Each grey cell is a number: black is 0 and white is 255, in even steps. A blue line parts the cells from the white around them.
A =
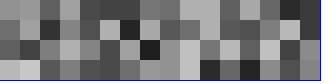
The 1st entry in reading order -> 146
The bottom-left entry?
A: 184
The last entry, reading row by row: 132
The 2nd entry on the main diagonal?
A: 160
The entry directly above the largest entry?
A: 67
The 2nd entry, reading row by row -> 152
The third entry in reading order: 95
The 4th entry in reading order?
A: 160
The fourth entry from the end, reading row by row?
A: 37
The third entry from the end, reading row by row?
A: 139
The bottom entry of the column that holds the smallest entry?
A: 152
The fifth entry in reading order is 74
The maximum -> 199
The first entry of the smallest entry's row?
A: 95
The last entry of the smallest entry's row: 139

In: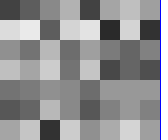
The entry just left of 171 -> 144
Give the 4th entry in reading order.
178
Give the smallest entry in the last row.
50
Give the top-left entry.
66
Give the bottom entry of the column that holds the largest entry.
197
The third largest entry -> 220
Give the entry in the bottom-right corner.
159
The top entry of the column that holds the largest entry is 93
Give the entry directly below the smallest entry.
123
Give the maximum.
234
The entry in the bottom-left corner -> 165
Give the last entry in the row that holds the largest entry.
50
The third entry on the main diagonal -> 184
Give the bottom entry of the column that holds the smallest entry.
171
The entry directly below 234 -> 115
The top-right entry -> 159
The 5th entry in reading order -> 66

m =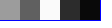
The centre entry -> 250
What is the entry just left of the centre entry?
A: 96

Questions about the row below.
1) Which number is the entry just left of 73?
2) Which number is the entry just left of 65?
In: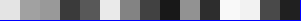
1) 242
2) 131

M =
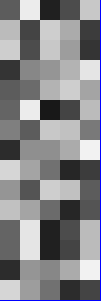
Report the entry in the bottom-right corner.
68
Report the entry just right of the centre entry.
171
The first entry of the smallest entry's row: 100
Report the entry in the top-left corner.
92
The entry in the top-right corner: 200
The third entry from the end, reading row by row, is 113
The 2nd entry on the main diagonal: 68
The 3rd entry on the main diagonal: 200
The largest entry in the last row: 214
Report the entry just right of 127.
92
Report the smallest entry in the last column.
52
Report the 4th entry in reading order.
76

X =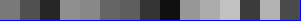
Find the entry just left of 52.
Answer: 94
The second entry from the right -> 179
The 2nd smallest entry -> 38
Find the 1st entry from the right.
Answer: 74

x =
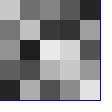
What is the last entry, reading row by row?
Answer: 226
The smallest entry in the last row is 37
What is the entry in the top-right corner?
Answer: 37
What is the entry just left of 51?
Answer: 57
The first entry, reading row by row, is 200
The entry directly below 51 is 213
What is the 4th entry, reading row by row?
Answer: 87

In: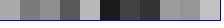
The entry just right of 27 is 66
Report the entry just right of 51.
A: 156
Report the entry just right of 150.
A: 193

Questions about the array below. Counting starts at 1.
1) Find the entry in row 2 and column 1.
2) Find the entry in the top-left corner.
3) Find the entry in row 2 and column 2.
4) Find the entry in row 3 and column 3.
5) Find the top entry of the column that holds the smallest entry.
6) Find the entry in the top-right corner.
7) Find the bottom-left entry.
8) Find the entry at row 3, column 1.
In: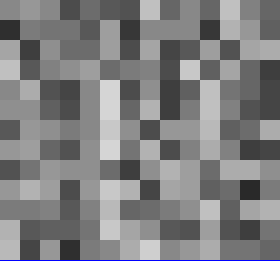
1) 47
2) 136
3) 123
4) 143
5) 129
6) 102
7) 185
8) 165

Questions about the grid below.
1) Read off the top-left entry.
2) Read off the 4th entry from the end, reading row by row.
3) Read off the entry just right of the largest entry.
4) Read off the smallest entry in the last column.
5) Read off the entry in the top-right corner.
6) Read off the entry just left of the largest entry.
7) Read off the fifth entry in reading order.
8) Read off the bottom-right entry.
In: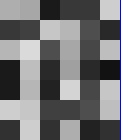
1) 174
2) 49
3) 78
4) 18
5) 206
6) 182
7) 56
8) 49

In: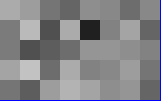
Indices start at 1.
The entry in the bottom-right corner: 101
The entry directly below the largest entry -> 93
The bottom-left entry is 117
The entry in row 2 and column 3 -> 80
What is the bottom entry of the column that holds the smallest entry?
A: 164
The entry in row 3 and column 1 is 123
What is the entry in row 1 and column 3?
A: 117
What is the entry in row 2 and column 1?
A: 123
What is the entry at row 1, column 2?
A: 157
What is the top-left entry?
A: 171
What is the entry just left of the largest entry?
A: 164
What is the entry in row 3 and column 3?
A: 93

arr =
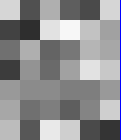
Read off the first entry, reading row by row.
214
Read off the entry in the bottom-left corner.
188
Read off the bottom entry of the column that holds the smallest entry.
87
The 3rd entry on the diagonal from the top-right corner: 119
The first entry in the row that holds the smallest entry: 66
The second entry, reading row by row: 80
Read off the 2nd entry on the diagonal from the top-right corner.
194
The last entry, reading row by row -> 52
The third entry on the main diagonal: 100
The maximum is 247
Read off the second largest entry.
233
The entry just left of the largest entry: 226
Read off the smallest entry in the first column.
60
